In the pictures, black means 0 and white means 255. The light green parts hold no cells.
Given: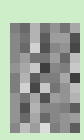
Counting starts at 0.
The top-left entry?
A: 126
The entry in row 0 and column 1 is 105
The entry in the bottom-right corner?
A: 93
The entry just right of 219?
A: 126
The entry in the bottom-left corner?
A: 135
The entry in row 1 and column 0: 135
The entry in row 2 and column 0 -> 135
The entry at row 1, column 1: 116
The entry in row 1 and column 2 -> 179
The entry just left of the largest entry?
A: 157
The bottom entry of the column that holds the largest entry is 219
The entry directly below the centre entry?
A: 200
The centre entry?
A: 126
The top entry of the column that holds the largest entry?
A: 116
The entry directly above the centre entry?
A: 62
